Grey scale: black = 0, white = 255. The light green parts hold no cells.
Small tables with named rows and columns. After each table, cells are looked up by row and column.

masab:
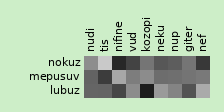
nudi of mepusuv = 99
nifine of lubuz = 70
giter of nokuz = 117
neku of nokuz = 87
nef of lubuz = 170
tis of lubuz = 100
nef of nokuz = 56
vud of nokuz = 67
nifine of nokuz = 39

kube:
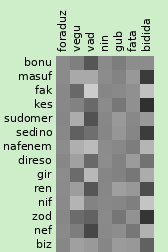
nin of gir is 134
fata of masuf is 152
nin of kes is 139
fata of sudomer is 136
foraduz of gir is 140
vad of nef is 71
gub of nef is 141
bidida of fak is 192
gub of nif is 134
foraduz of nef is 138

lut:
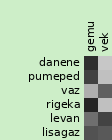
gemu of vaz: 174
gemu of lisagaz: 82
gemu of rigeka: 37
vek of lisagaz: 89
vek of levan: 67
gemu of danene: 46
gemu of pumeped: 65
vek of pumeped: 192
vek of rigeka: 192
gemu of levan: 111
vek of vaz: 95
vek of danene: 199
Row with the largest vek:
danene

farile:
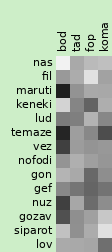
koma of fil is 162
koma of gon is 142
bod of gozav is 80
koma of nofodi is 150
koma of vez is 152
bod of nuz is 64
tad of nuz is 167
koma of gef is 115
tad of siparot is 144
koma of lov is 111
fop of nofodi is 159
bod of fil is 153
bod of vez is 64
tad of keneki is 133
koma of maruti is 168
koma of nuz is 141
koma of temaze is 77
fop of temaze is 136
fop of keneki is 99
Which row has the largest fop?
fil

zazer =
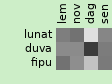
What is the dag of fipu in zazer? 194
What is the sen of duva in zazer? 124
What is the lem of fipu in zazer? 114
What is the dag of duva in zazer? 59
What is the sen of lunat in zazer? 134
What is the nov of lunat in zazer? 114
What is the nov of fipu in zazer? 142
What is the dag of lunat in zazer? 223
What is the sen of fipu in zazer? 122
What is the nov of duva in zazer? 139
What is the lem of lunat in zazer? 126
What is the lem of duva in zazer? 139
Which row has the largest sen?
lunat

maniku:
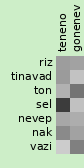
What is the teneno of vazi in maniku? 204
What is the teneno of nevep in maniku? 167
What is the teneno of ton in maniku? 177
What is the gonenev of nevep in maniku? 173
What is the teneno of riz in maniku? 157
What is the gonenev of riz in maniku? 162
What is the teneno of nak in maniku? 138
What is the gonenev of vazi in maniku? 128
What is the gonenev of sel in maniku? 193
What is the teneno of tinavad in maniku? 155
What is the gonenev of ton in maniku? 116
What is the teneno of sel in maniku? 60
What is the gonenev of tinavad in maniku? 194
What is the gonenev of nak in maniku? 162

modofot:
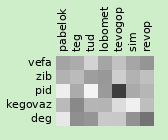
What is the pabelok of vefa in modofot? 164
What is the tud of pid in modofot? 244
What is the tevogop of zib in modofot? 206
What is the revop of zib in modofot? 192
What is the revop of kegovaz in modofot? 190
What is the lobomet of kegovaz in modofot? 180
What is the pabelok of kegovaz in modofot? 186
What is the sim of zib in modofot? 178
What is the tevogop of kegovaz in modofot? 220
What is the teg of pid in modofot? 171
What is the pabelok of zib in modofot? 178

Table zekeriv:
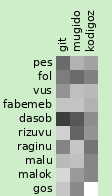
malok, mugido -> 153
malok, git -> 215
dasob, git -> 61
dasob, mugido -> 87
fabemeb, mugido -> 195
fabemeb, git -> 195
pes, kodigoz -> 163
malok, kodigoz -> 135
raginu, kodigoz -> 117
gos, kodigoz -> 255
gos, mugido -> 137
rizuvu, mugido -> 100
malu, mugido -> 192
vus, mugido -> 191
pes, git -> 107
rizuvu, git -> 208

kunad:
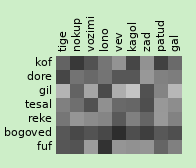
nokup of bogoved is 72
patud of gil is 132
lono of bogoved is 72
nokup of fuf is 83
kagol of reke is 128
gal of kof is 106
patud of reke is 153
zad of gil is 81
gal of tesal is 141
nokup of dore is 115
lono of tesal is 144
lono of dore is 116
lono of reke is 133
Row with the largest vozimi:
gil

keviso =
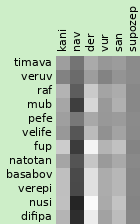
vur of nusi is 170
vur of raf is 164
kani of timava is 158
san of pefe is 155
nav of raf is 93
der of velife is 187
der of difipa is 236
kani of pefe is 159
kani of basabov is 191
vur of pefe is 152
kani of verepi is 191
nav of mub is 62
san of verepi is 183
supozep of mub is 136
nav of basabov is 74

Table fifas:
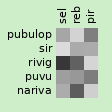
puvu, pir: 125
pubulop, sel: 166
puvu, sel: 158
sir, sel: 219
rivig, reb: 97
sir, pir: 171
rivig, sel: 55
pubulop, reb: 211
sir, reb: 170
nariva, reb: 92
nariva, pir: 207
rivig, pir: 213
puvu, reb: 152
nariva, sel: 172
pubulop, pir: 127
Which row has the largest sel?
sir

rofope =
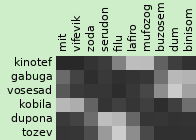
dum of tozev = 48
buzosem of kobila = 45
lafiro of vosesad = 55
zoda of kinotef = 51
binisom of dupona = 51
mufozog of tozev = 73
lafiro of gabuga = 51
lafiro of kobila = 53
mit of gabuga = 106
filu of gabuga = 48
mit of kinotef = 40

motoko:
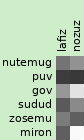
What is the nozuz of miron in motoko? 250
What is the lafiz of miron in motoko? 95
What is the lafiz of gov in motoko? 151
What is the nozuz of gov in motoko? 227
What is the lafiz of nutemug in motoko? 116
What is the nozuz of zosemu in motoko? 95
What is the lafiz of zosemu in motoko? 123
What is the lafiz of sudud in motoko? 90
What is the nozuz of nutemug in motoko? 146
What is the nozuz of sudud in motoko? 138
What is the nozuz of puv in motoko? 57
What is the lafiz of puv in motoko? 60

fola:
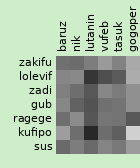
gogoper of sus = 155
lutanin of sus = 105
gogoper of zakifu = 169
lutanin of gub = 83
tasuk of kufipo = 95
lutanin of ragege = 86
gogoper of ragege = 87
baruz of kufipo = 157
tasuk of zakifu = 130
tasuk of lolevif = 91
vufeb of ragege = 118
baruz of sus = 106
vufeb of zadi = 135
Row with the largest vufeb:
zakifu

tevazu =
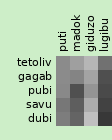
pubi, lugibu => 74
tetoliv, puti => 139
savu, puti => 119
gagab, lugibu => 79
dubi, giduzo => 192
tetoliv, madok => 159
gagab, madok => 132
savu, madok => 94
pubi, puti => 137
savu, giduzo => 172
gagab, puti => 139
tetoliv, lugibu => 113
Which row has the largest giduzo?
dubi

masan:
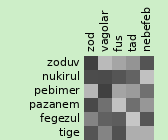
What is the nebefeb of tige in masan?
175
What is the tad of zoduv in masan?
148
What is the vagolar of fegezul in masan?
97
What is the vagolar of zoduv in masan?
186
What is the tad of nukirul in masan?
99
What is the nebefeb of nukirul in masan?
193
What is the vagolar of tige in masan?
132
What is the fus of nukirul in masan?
85
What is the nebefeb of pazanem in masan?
151
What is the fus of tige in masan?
81
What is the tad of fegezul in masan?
198
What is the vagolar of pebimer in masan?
64
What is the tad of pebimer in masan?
155
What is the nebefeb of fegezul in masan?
86

